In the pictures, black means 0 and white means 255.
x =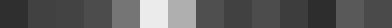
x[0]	47
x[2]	67
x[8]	65
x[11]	45
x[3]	76

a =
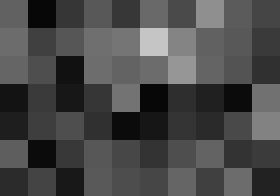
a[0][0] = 97
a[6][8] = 108
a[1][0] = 108
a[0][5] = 105
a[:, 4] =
[55, 117, 99, 115, 11, 71, 77]
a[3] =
[19, 58, 23, 54, 115, 7, 46, 32, 11, 113]
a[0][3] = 88
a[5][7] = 99
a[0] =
[97, 7, 54, 88, 55, 105, 74, 143, 91, 69]
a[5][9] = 59
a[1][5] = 197
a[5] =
[94, 11, 56, 87, 71, 51, 78, 99, 51, 59]
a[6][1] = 68
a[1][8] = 88
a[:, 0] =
[97, 108, 101, 19, 30, 94, 43]
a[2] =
[101, 78, 17, 109, 99, 108, 150, 100, 83, 48]
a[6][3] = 89

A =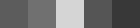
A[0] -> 92
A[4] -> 56
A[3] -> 85

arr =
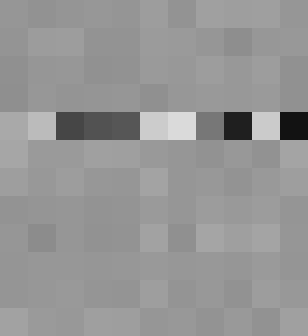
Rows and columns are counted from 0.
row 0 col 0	150
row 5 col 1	154
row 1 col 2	157
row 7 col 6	150
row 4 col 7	119
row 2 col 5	154
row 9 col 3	150
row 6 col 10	158
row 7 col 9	156
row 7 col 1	149
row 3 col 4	150
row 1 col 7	150
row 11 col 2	152
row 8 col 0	150
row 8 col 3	146
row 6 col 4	150
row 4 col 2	70
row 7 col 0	147
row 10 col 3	149
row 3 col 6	151
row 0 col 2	149
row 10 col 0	149
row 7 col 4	148
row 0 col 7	160
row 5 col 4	159
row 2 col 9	157
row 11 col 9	146
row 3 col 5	144
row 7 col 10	149
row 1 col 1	156
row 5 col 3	160
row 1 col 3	147
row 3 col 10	145
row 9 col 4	151
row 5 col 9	146

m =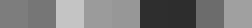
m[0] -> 125
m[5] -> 46
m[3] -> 155
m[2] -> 196

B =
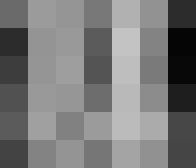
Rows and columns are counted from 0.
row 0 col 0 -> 106
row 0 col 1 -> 155
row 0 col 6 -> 44
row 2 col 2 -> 158
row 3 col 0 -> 81
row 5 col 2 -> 148
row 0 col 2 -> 149
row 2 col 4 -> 190
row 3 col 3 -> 109
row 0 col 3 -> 120
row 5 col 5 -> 145
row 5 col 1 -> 131
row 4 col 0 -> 91

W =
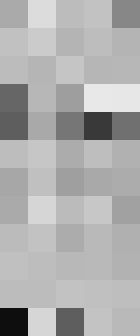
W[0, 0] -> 170
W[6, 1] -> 192
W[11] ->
[14, 214, 94, 195, 185]
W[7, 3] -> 199
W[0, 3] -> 194
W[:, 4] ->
[135, 180, 183, 231, 112, 177, 172, 161, 176, 178, 190, 185]
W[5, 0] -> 189
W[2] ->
[188, 181, 197, 182, 183]
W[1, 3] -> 189
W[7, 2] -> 187
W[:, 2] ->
[188, 180, 197, 158, 118, 172, 159, 187, 172, 184, 194, 94]
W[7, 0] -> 170
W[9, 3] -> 185

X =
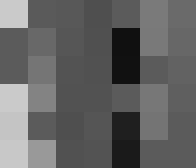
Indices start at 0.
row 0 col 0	202
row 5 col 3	83
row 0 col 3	79
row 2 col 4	17
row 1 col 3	80
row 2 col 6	98
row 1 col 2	86
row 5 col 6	91
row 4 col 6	91
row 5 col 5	91
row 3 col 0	202
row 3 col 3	82
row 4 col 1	91
